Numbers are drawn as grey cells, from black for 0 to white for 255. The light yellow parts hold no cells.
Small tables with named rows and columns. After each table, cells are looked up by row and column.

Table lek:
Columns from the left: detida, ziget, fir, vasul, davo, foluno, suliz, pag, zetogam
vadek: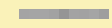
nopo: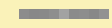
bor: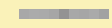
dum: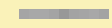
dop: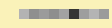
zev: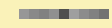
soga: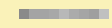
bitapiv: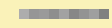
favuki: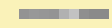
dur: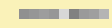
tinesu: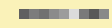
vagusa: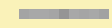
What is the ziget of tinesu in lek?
124
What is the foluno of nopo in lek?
139
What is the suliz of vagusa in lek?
165
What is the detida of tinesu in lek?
96
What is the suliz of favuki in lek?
143
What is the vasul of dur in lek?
151
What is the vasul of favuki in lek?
148
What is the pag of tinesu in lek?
88
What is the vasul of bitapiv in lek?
142
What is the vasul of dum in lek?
164
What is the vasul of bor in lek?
166

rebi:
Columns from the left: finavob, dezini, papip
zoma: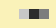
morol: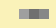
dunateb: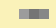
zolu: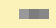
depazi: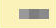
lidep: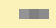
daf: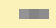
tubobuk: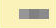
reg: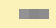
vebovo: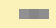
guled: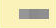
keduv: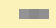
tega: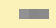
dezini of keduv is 137
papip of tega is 138
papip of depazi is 138
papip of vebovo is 142
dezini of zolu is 125
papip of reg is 141
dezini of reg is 136
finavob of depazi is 153
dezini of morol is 112
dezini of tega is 135
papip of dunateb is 135
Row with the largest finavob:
zoma

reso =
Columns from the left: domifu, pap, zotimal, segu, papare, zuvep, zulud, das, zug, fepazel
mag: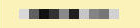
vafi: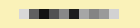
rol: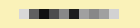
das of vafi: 132
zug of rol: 160
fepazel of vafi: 210
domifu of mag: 216
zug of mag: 118
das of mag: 132
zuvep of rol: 29
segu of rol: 77
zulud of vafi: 166
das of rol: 136
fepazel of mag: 209
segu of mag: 50
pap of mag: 96
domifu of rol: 216
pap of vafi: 96
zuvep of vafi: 29
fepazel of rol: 210
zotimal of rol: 18
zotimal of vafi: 18
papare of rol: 136
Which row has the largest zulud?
mag

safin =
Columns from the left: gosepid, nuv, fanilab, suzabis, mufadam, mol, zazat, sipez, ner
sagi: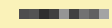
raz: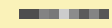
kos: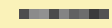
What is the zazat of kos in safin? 109
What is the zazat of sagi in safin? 114
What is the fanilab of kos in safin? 145
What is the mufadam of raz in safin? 204
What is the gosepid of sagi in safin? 78
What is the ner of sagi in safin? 164
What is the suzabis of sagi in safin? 64
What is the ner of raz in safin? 87
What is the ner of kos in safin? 83
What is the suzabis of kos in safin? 75
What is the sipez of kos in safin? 59

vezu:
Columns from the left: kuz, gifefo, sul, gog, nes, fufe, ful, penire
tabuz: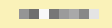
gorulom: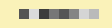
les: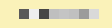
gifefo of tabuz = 111
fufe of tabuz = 169
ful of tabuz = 136
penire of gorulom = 186
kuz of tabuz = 149
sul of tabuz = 248
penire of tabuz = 228
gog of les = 191
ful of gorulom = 213
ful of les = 155
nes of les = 196
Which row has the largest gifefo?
les

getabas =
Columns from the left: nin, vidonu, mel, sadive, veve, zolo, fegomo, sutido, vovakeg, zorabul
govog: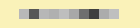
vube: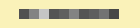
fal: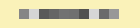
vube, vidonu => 131
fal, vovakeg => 107
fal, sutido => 214
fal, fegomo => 81
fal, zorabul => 152
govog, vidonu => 87
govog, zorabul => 191

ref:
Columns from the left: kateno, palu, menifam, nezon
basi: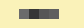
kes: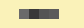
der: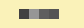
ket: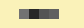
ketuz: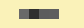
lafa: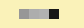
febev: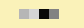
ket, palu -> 39
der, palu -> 150
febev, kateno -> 182
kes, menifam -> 84
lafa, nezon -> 23
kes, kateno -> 106
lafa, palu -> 173
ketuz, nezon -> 94
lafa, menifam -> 177
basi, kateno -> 107
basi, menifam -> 86
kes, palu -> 57
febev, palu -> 212
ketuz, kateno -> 105
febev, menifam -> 8
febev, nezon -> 130
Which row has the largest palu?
febev

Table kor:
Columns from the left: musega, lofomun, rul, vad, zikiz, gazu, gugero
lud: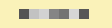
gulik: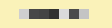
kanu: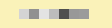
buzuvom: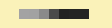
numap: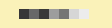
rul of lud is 210
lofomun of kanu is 145
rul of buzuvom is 138
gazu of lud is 214
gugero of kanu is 155
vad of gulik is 49
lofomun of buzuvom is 162
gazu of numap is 214
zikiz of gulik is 218
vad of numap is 157
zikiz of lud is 115
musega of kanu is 212
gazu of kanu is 152
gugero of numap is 236

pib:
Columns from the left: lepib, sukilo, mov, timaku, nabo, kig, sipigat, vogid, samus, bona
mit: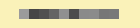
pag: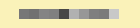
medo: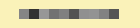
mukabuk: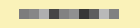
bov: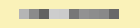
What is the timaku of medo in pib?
114
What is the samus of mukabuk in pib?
185
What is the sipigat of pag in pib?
151
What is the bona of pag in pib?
200
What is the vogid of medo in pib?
147
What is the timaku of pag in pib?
128
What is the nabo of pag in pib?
71
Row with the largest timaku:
bov

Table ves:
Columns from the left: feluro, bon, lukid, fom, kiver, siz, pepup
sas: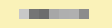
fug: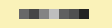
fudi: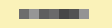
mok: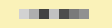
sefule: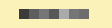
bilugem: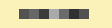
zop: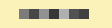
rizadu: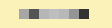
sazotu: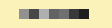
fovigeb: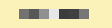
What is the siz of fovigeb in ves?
65
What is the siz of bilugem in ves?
49
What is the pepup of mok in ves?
145
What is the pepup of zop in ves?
65
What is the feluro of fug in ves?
104
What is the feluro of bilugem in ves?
82
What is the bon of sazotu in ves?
71
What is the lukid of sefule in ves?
118
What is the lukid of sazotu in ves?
175
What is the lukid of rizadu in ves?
182
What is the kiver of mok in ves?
77
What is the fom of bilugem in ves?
170
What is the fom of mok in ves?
193
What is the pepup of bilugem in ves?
81
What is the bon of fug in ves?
70
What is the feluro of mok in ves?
210
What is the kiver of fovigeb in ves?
60
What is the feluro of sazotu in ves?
145
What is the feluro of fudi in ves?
109
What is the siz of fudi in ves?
83

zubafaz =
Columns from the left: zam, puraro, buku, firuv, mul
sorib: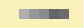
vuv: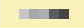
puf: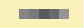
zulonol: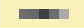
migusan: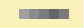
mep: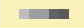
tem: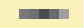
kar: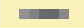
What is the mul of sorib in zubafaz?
108
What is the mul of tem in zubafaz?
159
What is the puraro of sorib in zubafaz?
151
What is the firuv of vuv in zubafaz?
92
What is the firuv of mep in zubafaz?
98
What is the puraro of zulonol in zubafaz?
104
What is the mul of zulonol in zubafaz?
170
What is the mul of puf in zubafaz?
149
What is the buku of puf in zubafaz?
89
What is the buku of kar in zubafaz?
105
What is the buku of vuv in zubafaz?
174
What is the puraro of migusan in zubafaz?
139
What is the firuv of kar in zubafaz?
104
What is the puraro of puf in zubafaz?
121
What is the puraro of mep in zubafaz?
160
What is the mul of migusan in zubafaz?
122
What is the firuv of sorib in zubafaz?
100

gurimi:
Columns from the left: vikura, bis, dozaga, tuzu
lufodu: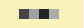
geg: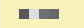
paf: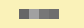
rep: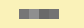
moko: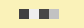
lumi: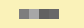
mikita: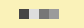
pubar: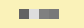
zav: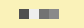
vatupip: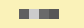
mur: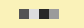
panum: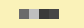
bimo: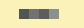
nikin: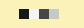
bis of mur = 221
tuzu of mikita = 155
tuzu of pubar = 121
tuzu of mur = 155
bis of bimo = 114
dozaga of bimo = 93
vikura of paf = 103
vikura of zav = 80
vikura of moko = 65
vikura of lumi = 126
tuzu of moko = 194
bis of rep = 143
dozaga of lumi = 97
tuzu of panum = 70
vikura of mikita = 69
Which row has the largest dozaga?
pubar

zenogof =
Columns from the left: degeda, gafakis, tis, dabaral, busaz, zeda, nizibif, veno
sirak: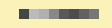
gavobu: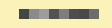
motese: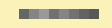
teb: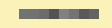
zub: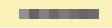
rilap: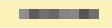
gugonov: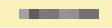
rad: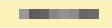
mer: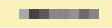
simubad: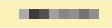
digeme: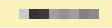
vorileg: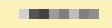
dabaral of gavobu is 82
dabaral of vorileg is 156
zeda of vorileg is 189
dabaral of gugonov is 120
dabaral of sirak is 136
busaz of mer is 134
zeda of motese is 114
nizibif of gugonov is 112
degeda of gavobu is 69
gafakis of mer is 68
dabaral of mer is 137
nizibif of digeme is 130
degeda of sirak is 69
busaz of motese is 133
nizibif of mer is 108
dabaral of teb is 83
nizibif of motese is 99
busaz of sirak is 89
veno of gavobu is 109

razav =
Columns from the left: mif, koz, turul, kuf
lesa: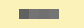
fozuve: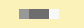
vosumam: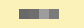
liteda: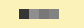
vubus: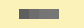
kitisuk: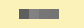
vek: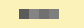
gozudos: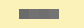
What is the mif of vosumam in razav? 105
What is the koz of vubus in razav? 109
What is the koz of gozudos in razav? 114
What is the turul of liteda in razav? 120
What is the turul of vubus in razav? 117
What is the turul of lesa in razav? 112
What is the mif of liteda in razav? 54
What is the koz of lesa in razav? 116
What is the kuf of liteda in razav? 131
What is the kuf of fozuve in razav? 248
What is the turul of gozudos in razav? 111
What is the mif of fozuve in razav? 152
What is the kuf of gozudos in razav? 116
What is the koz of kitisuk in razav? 130
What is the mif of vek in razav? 91
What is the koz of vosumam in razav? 110
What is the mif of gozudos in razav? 107
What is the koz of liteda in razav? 143

